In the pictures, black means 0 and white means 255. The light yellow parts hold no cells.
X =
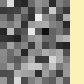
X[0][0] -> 125
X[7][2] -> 141
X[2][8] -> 63
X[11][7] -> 93
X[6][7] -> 102
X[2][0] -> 117
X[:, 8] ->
[128, 94, 63, 119, 115, 163, 45, 170, 175, 122, 60, 153]
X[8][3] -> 117
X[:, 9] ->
[103, 54, 171, 41, 80, 179, 36, 79, 123, 148, 152, 90]
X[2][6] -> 140
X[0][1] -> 220
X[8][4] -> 168
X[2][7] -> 117
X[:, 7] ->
[43, 202, 117, 131, 99, 102, 102, 156, 213, 191, 118, 93]
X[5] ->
[52, 46, 33, 101, 147, 160, 107, 102, 163, 179]
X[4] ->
[38, 189, 68, 86, 232, 88, 14, 99, 115, 80]
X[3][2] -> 148
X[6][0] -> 91
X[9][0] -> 125
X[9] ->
[125, 163, 103, 176, 199, 196, 144, 191, 122, 148]
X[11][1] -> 81
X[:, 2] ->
[47, 68, 136, 148, 68, 33, 112, 141, 88, 103, 173, 216]
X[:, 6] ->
[134, 68, 140, 173, 14, 107, 70, 172, 59, 144, 159, 108]
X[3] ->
[136, 120, 148, 49, 157, 167, 173, 131, 119, 41]
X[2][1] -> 75
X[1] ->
[57, 64, 68, 121, 58, 135, 68, 202, 94, 54]
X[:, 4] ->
[106, 58, 49, 157, 232, 147, 60, 142, 168, 199, 157, 126]

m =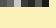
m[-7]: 83
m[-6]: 105
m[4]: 40
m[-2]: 89

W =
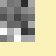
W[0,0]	159
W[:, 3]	[43, 136, 100, 72, 52, 168]
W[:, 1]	[115, 130, 114, 102, 174, 151]
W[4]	[248, 174, 218, 52, 78]
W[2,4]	111

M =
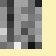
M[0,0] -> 104
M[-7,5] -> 34
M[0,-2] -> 110
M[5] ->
[166, 82, 129, 146, 95, 167]
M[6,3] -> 121
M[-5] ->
[146, 39, 152, 165, 122, 134]
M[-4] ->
[152, 58, 159, 116, 111, 165]
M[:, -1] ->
[34, 155, 134, 165, 153, 167, 81]
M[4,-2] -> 136
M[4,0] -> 207

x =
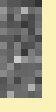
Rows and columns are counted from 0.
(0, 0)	106
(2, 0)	132
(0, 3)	73
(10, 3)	101
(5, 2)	72
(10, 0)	137
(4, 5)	125
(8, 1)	96
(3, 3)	58
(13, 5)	104
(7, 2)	122
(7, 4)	124
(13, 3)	108
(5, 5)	69
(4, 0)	127
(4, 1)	107
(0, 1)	86
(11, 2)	71
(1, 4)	107
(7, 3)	55
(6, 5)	109
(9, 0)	114

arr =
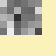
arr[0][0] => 207
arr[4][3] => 154
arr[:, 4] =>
[133, 102, 113, 150, 180]
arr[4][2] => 108
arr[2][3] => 116
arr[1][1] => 110
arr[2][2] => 46
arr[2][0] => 180
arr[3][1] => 211

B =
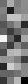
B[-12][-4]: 110
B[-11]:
[131, 28, 131, 138]
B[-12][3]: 140
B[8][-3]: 152
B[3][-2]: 146
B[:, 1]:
[172, 28, 196, 115, 60, 102, 60, 180, 152, 207, 100, 124]
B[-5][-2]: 186
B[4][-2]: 98
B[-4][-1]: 62
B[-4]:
[149, 152, 127, 62]
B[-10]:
[118, 196, 194, 162]
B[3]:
[85, 115, 146, 41]
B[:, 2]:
[124, 131, 194, 146, 98, 38, 134, 186, 127, 173, 115, 183]
